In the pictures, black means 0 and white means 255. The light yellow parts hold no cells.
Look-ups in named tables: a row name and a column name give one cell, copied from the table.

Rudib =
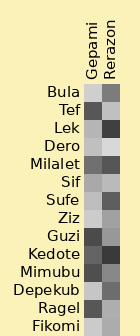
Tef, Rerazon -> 192
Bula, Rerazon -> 124
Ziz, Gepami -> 204
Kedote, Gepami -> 100
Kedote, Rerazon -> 58
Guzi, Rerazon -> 152
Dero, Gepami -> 192
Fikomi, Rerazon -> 172
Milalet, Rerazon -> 86
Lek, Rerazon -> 64
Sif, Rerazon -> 186
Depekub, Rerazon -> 109
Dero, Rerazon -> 216
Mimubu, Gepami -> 79
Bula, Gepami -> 207
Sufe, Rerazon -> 94
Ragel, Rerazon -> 174
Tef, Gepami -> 87
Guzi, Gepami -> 75
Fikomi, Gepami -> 203

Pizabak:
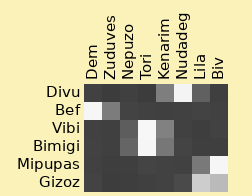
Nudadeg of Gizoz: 74
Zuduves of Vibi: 64
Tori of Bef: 65
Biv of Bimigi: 63
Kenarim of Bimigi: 119
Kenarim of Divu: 126
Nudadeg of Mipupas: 65
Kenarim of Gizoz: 66
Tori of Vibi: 247
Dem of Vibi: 65
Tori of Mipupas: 68
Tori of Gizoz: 64
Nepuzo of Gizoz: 62
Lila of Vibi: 62
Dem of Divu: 65
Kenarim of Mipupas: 66

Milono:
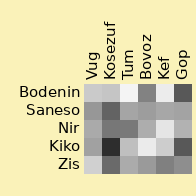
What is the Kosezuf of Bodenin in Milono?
197
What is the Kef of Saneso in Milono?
167
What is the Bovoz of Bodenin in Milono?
130
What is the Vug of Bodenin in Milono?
202
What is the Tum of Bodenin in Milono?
244
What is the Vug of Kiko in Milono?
161
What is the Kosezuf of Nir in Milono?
119

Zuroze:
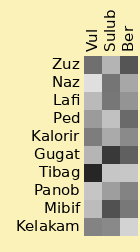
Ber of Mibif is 120
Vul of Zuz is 111
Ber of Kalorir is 138
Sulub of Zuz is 180
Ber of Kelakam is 211
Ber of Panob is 131
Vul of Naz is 223
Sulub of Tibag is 198
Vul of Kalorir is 125
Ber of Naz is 167
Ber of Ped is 106
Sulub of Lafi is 119
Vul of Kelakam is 131
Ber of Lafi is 148
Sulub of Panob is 158
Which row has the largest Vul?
Naz

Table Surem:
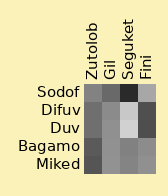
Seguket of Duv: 209
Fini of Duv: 78
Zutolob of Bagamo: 90
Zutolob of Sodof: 130
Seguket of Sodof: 42
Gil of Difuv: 139
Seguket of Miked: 132
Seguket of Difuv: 200
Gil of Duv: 144
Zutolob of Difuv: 111
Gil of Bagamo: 145
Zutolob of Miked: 85
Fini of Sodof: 167
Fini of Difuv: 79
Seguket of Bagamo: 129
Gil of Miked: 146
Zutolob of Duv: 111
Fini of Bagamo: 140
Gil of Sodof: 105
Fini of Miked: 144
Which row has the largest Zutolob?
Sodof

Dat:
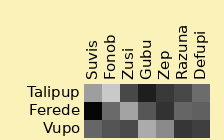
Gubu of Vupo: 171
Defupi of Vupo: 63
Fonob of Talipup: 201
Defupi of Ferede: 96
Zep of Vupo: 138
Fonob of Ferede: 106
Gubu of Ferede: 86
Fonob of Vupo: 84
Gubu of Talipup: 30
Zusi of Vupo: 74
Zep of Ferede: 50

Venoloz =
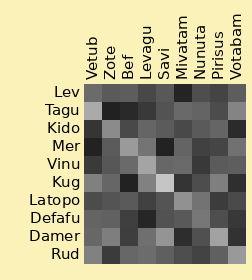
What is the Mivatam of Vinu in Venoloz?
106
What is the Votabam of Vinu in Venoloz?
94
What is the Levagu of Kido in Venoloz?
101
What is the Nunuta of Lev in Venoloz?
78
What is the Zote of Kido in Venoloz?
139
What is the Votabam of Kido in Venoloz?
43

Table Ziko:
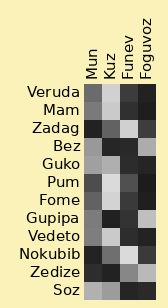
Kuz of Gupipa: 33
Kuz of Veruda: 209
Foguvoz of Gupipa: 191
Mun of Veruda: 107
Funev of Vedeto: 45
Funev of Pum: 80
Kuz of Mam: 202
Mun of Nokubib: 35
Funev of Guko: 44
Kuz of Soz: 156
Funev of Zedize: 135
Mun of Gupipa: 124
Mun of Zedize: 45
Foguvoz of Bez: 172
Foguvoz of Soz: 42
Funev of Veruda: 60
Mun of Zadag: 34
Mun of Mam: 122
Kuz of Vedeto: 202
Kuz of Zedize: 34
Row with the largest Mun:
Soz

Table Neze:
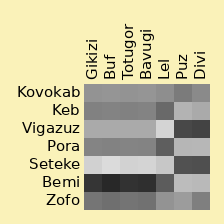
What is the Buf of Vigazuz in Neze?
170
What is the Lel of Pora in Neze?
94
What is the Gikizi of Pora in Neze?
132
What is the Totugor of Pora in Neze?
132
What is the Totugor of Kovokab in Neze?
147
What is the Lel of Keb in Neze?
105
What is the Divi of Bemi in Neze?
185
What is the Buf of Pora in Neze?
130
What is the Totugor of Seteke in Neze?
210
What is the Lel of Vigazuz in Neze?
212
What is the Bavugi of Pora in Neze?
131
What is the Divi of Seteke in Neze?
79
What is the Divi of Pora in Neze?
183

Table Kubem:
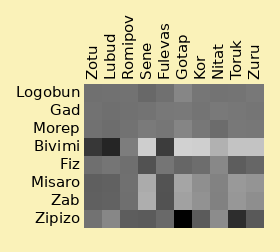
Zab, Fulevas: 82
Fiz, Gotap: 102
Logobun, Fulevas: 112
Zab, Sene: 174
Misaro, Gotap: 165
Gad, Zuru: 117
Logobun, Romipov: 114
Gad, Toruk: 119
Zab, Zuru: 142
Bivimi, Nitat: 177
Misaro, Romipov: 112
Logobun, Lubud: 113
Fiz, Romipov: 111
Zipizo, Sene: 91
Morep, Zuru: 119
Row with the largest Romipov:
Bivimi

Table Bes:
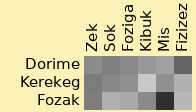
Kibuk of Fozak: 138
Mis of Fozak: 47
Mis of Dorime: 160
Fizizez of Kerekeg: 176
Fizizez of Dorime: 100
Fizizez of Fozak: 183
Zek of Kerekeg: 123
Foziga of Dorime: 136
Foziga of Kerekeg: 144
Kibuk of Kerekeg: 200
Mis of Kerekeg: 144
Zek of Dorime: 139
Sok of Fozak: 175
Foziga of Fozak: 169
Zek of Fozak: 125
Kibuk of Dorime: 152
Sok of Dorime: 127

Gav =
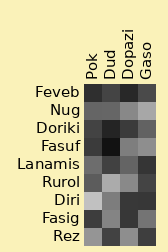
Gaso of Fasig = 116
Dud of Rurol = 171
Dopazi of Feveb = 40
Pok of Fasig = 61
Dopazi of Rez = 142
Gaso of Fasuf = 142
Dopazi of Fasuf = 126
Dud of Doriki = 36
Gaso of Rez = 62
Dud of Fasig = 132

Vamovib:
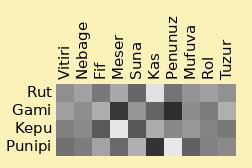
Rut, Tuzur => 145
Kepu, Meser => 230
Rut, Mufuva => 148
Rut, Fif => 120
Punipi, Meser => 106
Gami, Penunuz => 46
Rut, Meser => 167
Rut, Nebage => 161
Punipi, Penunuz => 232

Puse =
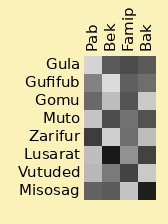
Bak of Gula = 90
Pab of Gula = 212
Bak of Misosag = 31
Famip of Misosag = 195
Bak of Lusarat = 66
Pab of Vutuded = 184
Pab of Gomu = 105
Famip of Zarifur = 110

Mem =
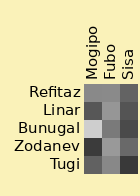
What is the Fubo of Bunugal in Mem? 122
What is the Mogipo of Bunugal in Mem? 206
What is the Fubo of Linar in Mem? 150
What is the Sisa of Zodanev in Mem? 105
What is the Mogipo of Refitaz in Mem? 137
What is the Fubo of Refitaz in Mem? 138
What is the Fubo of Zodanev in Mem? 153
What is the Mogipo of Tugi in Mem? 97
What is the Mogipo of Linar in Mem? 87
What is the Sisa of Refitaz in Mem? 99
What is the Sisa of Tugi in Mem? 57
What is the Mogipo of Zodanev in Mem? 59
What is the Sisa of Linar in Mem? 84
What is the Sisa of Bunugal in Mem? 74
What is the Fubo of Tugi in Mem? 136
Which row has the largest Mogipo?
Bunugal

